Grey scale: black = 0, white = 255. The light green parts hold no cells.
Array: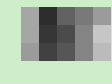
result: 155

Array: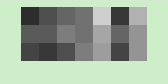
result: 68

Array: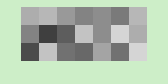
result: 75

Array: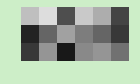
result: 56

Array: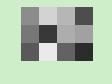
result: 89

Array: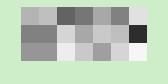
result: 150

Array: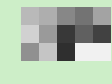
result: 144

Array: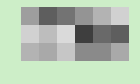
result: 179

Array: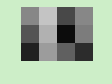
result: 32

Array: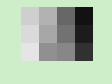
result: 229
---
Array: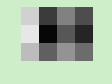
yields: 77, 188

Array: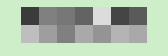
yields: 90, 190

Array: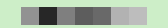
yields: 189, 146

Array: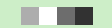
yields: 50, 173

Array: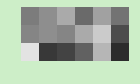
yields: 115, 227

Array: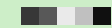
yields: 16, 55

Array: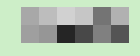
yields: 177, 159

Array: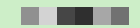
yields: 113, 144
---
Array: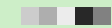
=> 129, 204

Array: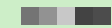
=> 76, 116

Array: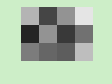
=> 229, 124

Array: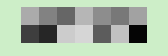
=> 162, 62

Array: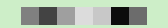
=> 108, 128

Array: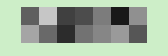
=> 144, 165

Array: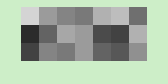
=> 111, 66
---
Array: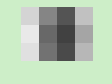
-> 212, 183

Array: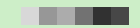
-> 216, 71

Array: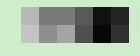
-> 184, 49

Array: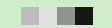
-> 188, 23

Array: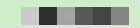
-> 202, 132

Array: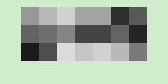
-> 152, 122
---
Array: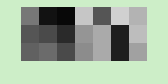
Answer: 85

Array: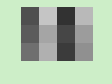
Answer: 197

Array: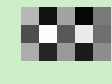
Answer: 163

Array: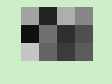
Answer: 35

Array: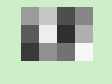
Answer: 198

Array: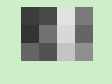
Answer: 72

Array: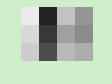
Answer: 35
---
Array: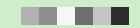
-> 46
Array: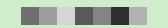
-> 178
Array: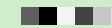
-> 199
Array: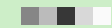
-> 250
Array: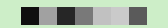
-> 90
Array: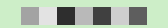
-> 94
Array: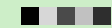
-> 46
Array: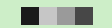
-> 71
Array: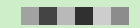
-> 140
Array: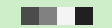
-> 32
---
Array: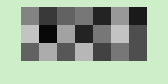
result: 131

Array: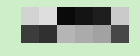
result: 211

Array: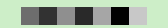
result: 109

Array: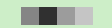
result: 133

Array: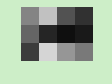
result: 132

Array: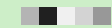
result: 180

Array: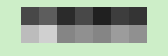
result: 72

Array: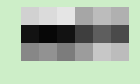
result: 209
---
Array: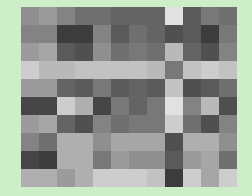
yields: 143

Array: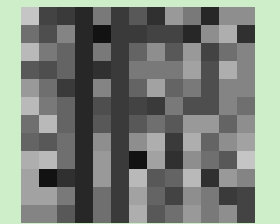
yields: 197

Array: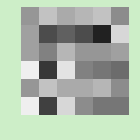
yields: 150

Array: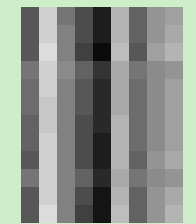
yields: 87

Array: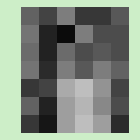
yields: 98
